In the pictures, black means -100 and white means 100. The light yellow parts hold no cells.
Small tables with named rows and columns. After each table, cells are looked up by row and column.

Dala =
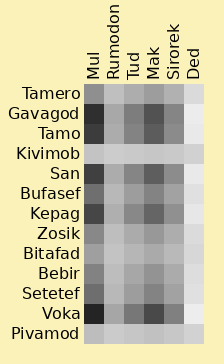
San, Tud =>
4
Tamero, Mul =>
12
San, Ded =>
83
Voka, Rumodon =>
30
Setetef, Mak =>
3
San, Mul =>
-50
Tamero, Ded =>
71
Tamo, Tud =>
3
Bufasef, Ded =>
76
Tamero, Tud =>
36
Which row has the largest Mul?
Kivimob

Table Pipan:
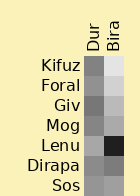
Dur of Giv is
-7
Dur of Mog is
4
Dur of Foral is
14
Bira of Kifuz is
79
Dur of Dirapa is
9
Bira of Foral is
64
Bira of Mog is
33
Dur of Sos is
17
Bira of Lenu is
-76
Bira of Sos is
25
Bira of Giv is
46
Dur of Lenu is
31
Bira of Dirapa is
-3
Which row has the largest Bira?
Kifuz

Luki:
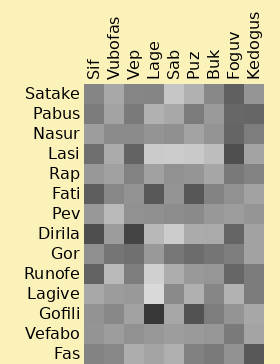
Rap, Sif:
19
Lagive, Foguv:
40
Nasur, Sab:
13
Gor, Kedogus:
27
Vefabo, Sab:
23
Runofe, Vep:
-2
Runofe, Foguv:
-20
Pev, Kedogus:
17
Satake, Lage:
4
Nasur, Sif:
23
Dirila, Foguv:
-21
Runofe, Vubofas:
45
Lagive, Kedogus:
-3
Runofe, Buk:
18
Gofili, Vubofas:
7
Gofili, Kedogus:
31
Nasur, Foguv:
-21

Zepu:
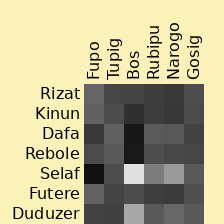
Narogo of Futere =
-54
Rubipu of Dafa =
-29
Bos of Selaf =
76
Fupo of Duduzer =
-48
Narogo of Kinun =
-57
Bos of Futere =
-40
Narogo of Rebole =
-44
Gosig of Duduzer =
-30
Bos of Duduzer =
32
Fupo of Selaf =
-87
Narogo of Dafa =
-31

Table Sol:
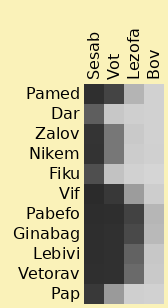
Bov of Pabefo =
43
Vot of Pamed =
-47
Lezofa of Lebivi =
-23
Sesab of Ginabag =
-64
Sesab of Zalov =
-59
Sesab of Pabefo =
-65
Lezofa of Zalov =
58
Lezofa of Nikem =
60
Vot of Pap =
21
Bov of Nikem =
63
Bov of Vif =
61
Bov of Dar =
64
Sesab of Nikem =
-60

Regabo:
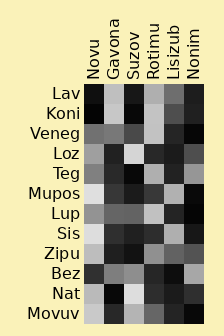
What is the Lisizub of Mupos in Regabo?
39
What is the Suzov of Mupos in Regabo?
-79
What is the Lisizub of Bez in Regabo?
-90
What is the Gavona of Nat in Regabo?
-94
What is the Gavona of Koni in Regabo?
56
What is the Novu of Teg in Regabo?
0
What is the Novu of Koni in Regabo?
-97
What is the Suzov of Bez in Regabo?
11
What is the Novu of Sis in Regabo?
73
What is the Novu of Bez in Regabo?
-62
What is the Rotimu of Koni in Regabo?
53
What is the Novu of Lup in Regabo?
15
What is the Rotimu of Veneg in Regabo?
52
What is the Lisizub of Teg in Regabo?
-73

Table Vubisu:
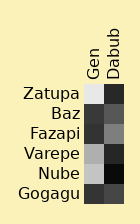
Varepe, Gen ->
37
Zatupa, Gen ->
82
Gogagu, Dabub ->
-45
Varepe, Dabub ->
-70
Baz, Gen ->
-55
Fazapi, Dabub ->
-1
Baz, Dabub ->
-32
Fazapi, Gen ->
-60
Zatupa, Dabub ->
-69
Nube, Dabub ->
-92
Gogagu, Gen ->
-59
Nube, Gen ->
54
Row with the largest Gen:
Zatupa

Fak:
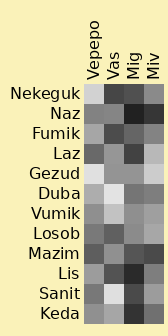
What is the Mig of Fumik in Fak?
-21
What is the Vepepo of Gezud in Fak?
76
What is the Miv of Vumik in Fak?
25
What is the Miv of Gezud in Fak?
60
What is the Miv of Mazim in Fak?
-42
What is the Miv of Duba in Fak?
-1
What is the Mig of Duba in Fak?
-8
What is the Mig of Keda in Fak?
-60
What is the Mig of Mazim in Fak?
-33
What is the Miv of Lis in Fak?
-1
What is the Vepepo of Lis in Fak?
22
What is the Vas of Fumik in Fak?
-40
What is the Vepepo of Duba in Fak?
36
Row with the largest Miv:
Gezud

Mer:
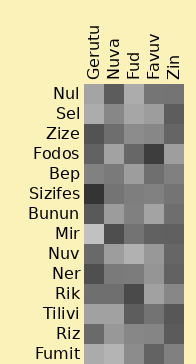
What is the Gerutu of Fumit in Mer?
34
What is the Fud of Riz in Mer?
6
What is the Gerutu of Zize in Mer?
-35
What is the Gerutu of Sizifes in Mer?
-59
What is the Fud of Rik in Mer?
-42
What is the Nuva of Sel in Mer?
6
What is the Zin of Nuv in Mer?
-20
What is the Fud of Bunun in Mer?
0
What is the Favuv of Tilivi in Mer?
-10
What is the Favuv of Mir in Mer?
-24
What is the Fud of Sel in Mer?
30
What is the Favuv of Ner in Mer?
17
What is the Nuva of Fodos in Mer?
27
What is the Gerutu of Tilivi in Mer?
26
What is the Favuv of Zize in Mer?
6
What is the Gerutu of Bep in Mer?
1
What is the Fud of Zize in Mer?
10
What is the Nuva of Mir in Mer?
-39

